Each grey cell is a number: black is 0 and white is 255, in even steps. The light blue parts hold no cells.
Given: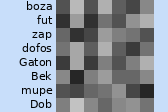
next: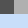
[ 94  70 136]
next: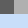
[ 94  59 115]
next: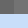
[146  70  38]
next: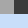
[127  82 127]

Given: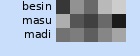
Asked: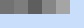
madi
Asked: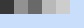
besin

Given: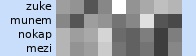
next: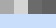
[126  62 126]
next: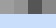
[255 147 169]
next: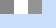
[169 191 181]
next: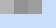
[203 116  97]
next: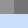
[135 224  85]

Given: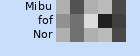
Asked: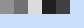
fof

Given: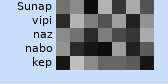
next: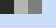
[ 83 158  33]
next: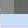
[102  92  22]
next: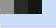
[ 13 158  33]
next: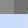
[ 42 126  74]
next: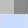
[102 102  92]
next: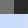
[126  74  54]

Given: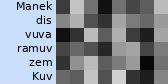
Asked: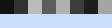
vuva
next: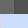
[ 38 154 164]
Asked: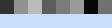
zem

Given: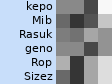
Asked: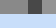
geno
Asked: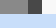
kepo
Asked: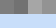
Rasuk
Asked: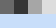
Sizez

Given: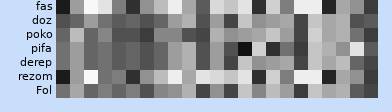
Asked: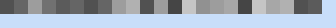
doz
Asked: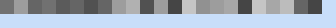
derep
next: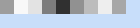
[ 91 217 197]
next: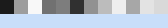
[197 227  48]
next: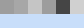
[167 177 113]
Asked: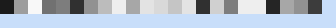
rezom

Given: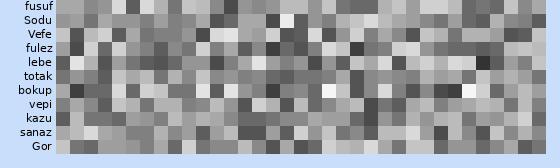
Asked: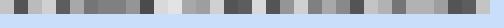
Vefe
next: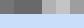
[208 208 187]
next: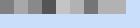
[158  84  93]
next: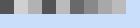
[ 75 117  93]
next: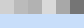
[196 196 105]
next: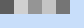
[137  93 187]
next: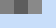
[117 208 128]

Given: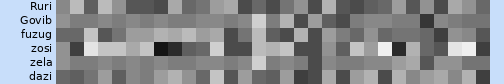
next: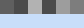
[104 146 104]
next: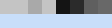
[207  75  75]

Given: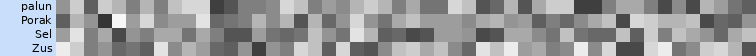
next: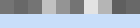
[ 73  84 157]
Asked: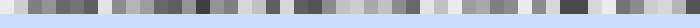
Zus
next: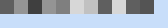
[139 193 205]
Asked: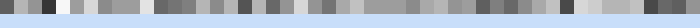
Porak
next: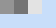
[181  95 104]
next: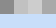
[193 139 104]

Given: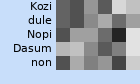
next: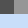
[ 90 215 193]
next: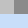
[ 90 128 226]
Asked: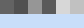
Kozi
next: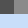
[171 108 160]

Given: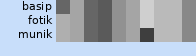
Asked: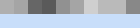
fotik
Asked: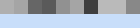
munik

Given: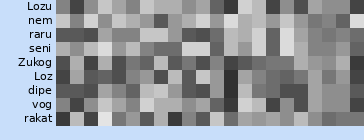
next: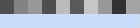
[131 109  99]
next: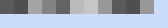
[ 49 187 119]
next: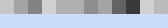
[ 68 142  79]
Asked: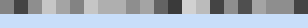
Lozu
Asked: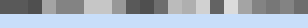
raru
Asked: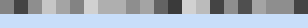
vog

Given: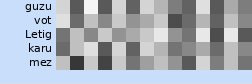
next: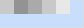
[147 116 232]
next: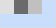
[136 201 147]
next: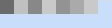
[ 77 107 181]
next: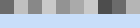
[ 98 192 136]

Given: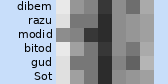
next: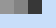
[141 110 170]
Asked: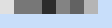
gud
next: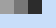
[141 150 160]

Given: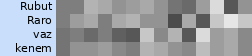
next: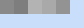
[137 189 157]
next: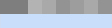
[116 106 157]
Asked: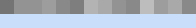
kenem
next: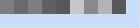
[219 157 169]
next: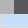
[219 157 169]
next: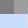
[169 126 169]

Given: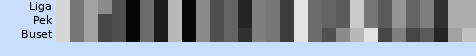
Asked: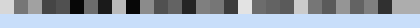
Pek
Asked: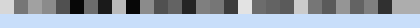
Liga
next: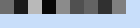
[118  60 227]

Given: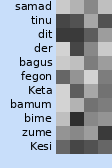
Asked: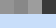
zume
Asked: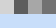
Keta
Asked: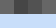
Kesi
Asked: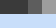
dit
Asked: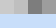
bagus

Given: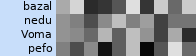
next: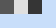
[203 105 203]
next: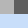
[191 147  65]
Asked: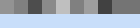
nedu

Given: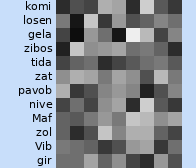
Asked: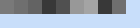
Vib
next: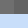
[ 56  80 152]
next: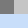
[185 143 164]
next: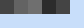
[ 89 111 121]
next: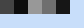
[238 185  68]
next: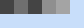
[ 44 206  89]
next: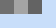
[143  68  44]

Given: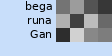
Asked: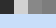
Gan
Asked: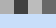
runa
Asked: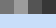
bega

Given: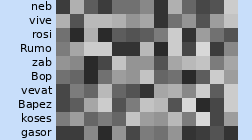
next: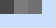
[148  51  60]
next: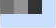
[60 83 51]
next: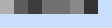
[176 102  71]
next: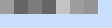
[185 124 216]
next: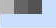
[ 51 166 176]
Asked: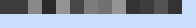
gasor

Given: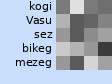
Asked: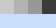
bikeg
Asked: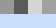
mezeg

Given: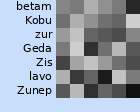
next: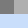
[144 122  39]
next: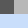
[ 48 100  76]
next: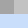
[154 112  76]
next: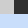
[112 184  88]
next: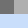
[144 112 100]
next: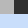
[100  76  16]

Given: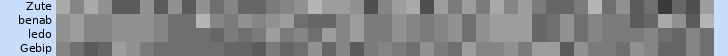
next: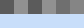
[102 102 123]
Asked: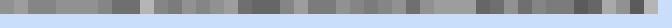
benab
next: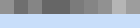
[157 145  79]

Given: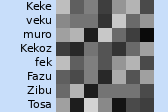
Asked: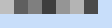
Keke
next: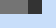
[200 106 149]
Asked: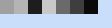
muro
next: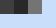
[ 84  51 106]

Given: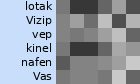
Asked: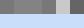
Vas
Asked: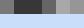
kinel

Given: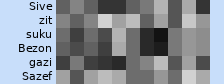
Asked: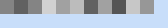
zit
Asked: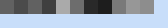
Bezon
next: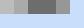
[109 209 170]
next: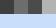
[109  41  18]
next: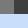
[ 52  41 109]
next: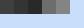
[188  85 161]
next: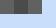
[ 63 170 109]

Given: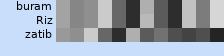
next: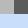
[ 45 194 124]
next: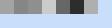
[ 91  45 194]
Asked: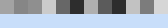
buram
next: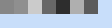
[ 45 194 124]
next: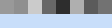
[79 67 79]
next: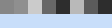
[194 124 214]

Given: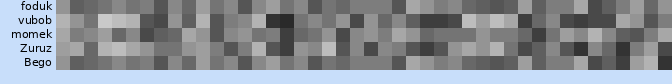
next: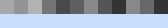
[125 158  73]
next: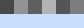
[136 179  51]
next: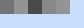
[125 167 148]
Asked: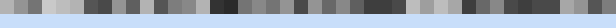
vubob

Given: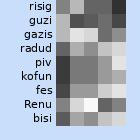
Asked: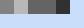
risig
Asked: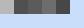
guzi
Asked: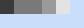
piv
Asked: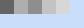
radud
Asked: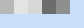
gazis

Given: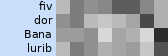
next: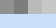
[186 165  73]
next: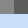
[ 93 135 176]
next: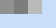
[198 186 165]

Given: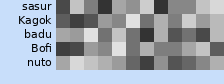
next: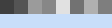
[205 155 186]
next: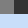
[166 145 205]

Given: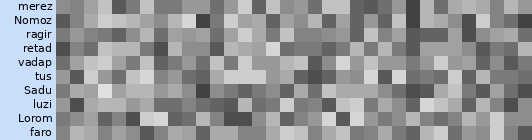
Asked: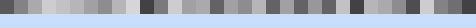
Nomoz
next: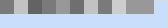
[182 194  89]
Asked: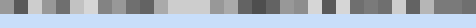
tus
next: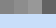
[194 131 161]
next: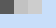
[122 170 141]
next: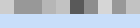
[152 152 122]

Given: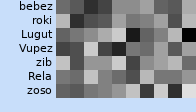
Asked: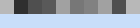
roki
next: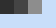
[141 161  99]
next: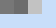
[129 108  79]
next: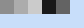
[129 184   3]
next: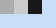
[ 99 129 184]

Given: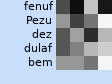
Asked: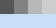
dulaf
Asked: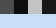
fenuf
